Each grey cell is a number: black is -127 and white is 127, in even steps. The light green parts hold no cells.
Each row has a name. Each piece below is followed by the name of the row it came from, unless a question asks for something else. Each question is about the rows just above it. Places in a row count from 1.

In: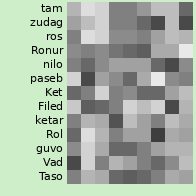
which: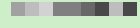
zudag
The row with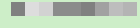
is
ros
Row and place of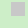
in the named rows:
Filed, 1
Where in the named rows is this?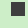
Rol, 7
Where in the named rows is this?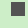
ketar, 4
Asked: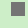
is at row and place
Ronur, 4
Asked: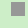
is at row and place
tam, 6

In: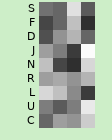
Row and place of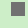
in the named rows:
S, 1
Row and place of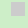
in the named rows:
C, 4

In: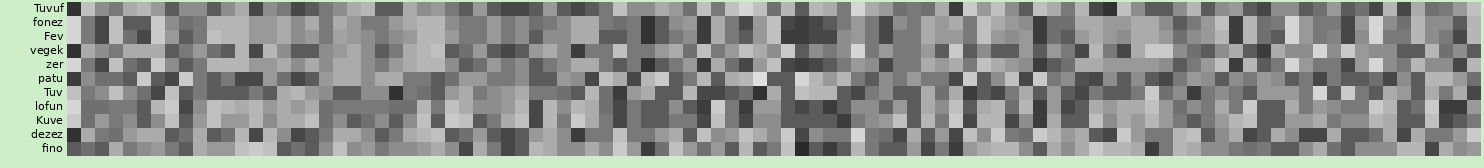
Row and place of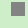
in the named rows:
Fev, 91
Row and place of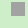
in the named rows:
Fev, 20
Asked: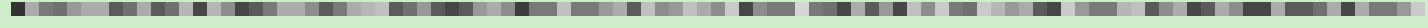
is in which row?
dezez
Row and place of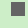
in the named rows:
lofun, 59
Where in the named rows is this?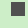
patu, 73

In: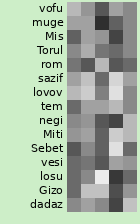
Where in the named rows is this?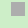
Torul, 2
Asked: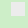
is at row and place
losu, 3
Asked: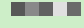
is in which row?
Sebet
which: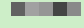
Mis
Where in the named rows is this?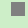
lovov, 3
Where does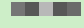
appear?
rom
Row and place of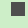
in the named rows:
Gizo, 4

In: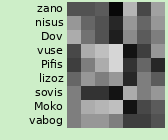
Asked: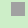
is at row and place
zano, 7
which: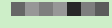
lizoz
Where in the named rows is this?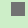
Dov, 2
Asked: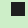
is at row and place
Dov, 4
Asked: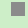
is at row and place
Dov, 5

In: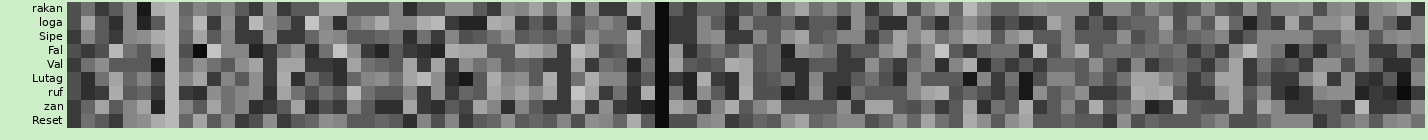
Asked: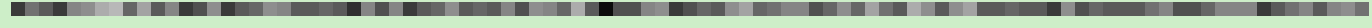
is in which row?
Reset
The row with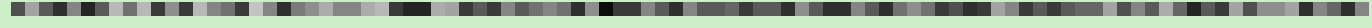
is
loga
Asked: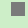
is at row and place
loga, 21
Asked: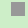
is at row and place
Fal, 44
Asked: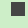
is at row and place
zan, 29

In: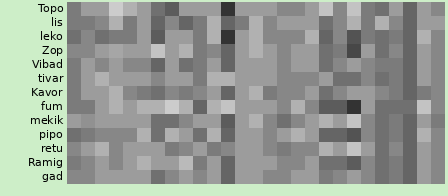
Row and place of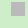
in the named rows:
Ramig, 9
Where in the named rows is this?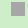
Zop, 4
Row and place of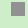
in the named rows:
mekik, 2

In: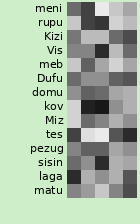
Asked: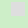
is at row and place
tes, 2
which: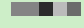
Vis
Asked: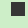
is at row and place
rupu, 3
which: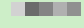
Miz
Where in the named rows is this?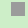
matu, 2
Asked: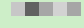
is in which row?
meb
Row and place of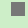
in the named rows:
Kizi, 1

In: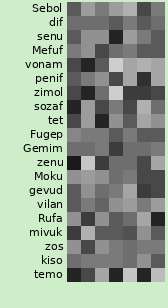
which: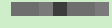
Gemim
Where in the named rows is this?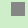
Fugep, 1
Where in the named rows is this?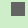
vilan, 3
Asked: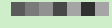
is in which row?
penif
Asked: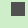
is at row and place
mivuk, 5
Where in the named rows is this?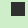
penif, 6

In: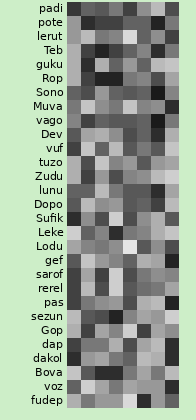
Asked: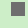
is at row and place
rerel, 6
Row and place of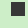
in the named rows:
padi, 1

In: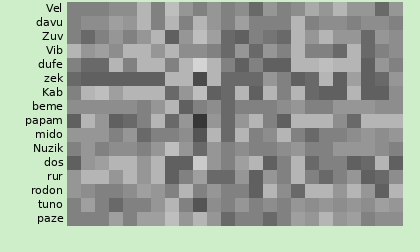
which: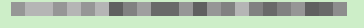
rur
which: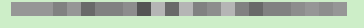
mido
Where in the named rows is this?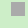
Vel, 18
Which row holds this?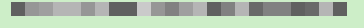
dos
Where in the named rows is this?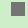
Zuv, 15

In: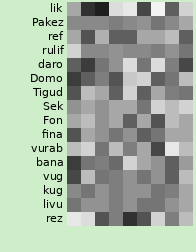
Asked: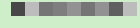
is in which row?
vug
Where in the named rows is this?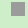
bana, 9
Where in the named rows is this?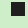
lik, 3
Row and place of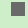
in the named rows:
bana, 4
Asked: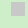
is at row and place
Domo, 5
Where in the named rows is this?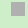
ref, 3

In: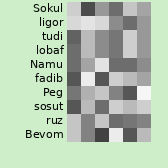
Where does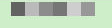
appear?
tudi
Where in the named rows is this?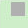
Peg, 2
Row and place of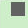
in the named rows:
tudi, 1

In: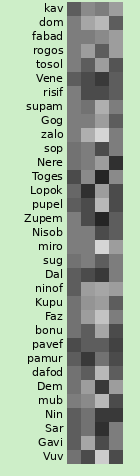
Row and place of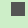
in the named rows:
tosol, 4
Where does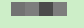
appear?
sop
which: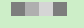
zalo
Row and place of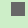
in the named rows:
Lopok, 1
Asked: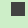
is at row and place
pavef, 4
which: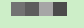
bonu
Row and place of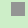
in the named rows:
Kupu, 2

